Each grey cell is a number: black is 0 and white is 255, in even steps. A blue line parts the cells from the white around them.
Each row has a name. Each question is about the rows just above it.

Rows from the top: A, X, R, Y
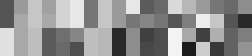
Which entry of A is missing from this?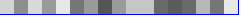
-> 161
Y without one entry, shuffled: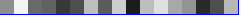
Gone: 72
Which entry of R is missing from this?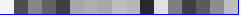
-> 111

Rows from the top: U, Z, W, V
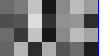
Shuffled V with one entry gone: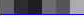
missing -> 179
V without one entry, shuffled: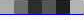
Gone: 100
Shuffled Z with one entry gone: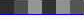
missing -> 220
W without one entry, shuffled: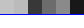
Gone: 164
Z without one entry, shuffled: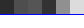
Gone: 150
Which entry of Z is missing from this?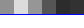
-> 78
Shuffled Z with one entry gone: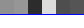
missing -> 50

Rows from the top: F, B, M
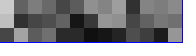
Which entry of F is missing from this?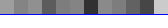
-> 105
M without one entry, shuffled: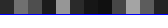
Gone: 62

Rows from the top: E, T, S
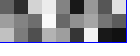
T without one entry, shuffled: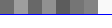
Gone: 166
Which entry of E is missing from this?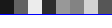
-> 224

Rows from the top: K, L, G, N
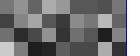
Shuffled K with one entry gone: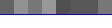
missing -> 172
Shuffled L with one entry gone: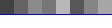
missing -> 58
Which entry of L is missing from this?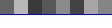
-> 119
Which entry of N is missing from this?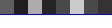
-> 125
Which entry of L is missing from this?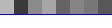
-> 66
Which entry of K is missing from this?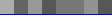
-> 80
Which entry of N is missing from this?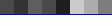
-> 37

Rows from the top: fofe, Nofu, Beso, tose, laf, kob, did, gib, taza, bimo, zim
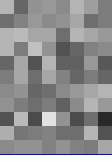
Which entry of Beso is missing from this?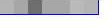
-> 152
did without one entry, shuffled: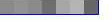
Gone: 152
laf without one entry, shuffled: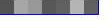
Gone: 102
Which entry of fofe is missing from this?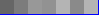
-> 158
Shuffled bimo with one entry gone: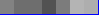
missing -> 118
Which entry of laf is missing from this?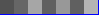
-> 88
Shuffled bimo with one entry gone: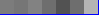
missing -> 174

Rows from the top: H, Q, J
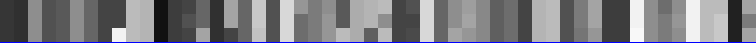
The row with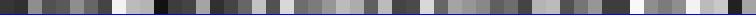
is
J
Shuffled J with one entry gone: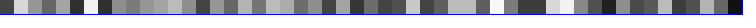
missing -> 194
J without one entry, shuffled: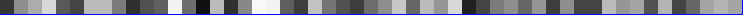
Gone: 74
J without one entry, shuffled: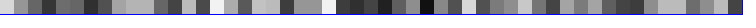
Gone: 248
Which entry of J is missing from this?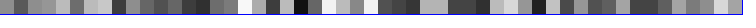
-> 117
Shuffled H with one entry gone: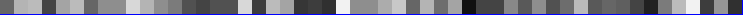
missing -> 158

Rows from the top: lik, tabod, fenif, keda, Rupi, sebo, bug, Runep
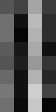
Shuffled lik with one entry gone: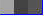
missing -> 59
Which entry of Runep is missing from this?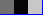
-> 11
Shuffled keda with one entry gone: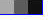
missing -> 24
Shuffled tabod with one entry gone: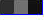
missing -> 186
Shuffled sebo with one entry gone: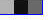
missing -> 38
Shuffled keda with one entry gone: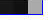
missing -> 92

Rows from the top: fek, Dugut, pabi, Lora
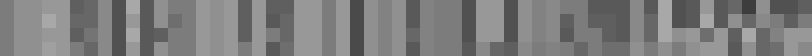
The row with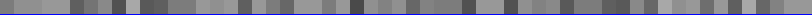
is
pabi
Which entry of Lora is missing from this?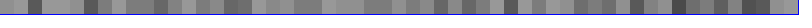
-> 160
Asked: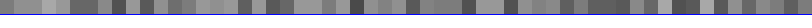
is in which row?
Dugut
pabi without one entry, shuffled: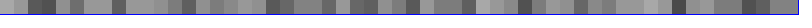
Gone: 116
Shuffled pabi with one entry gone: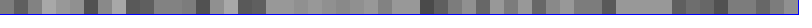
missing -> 116

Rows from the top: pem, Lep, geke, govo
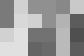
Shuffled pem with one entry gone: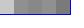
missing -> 209
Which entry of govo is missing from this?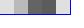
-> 106
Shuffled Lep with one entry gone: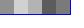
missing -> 216
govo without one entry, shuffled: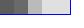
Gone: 100

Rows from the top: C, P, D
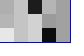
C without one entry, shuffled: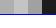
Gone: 181
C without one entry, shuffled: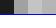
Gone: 175

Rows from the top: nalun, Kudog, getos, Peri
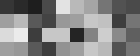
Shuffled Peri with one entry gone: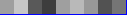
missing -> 146
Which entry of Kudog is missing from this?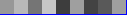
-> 193
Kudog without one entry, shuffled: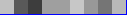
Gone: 67
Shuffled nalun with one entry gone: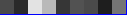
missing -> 165

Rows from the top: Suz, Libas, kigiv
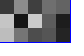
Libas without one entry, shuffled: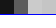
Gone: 29
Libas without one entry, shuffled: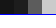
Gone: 197

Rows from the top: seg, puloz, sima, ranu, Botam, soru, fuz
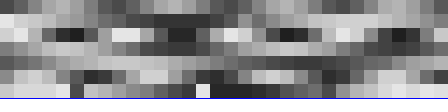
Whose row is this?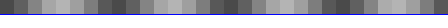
seg
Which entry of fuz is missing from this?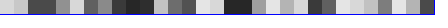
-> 223
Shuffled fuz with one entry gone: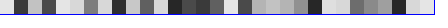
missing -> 82
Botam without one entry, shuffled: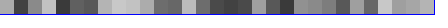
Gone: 117
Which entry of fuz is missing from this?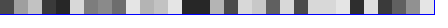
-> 82
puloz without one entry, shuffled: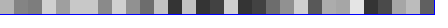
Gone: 153

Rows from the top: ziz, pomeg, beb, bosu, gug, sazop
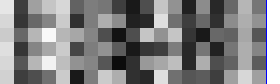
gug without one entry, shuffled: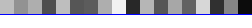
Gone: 153
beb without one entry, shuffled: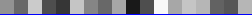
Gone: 18
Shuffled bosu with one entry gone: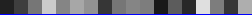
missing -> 70
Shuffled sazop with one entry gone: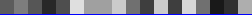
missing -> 209

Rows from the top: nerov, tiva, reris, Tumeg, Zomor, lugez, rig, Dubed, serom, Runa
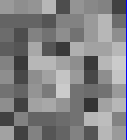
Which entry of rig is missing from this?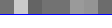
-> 122
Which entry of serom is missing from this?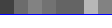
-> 189
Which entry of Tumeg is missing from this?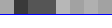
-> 93
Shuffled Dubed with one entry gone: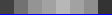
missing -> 168
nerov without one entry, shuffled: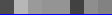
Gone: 136
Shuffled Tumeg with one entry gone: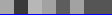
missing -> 176

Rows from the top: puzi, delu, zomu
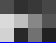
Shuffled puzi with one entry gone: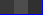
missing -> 70
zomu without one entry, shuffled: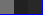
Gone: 210
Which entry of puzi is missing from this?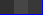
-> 77
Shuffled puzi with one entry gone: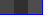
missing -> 56
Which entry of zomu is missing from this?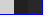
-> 113
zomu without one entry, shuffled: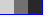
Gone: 33
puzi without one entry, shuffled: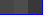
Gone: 48

